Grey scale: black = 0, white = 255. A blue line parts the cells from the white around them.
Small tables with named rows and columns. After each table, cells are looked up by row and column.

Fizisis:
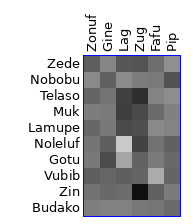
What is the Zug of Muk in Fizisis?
74
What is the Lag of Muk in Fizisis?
62
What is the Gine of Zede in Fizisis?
133
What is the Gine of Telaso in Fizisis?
116
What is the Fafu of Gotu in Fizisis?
123
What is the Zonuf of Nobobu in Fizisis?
137
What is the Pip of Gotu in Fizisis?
105
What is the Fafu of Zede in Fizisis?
110
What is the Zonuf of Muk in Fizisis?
125
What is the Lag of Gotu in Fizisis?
165
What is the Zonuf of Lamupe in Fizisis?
103
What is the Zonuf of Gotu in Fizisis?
121
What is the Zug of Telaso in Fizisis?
47
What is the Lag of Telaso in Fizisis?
65
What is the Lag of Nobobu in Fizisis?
139
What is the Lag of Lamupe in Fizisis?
74
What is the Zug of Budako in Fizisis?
120

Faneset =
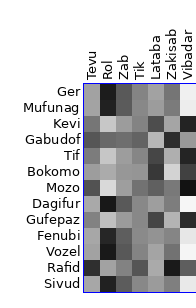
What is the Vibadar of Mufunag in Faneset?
237
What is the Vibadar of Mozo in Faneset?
18
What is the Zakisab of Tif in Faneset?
175
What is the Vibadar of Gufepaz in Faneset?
43
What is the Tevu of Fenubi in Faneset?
167
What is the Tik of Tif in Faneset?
134
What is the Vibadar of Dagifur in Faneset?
246
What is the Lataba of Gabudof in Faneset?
183
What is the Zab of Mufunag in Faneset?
91
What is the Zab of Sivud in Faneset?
92
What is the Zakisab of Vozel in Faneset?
114
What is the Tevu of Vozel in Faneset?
162
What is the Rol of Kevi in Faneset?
199
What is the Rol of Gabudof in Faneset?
105
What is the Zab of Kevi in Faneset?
156
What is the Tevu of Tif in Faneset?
124
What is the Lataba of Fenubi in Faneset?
147
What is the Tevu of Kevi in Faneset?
118
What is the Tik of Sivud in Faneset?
136

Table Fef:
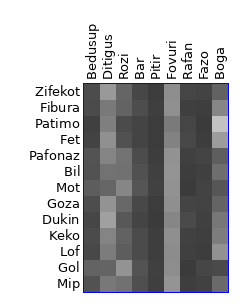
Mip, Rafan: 62
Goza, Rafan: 68
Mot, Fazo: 67
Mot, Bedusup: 93
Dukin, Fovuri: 134
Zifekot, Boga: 98
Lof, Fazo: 61
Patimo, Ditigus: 127
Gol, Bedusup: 99
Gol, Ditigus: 100
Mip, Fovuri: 148
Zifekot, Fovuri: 141
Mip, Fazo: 65
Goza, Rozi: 104
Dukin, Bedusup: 70
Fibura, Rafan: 63
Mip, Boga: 106

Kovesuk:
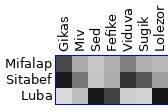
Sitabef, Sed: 196
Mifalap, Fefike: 175
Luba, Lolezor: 21
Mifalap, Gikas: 74
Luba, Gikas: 218
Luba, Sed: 24
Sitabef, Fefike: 174
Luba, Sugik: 212
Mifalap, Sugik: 176
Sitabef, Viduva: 52
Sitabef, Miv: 118

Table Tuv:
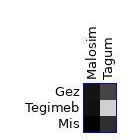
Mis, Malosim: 3
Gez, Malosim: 20
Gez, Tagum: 69
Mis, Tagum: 47
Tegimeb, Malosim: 17
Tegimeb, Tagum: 208

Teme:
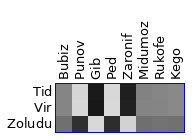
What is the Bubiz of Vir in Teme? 133
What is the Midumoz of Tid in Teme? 130
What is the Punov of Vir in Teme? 215
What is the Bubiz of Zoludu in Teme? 112
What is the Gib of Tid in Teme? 26
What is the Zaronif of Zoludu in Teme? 210
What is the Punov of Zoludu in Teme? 48
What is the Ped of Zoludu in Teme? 45
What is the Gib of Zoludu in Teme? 216
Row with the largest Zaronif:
Zoludu

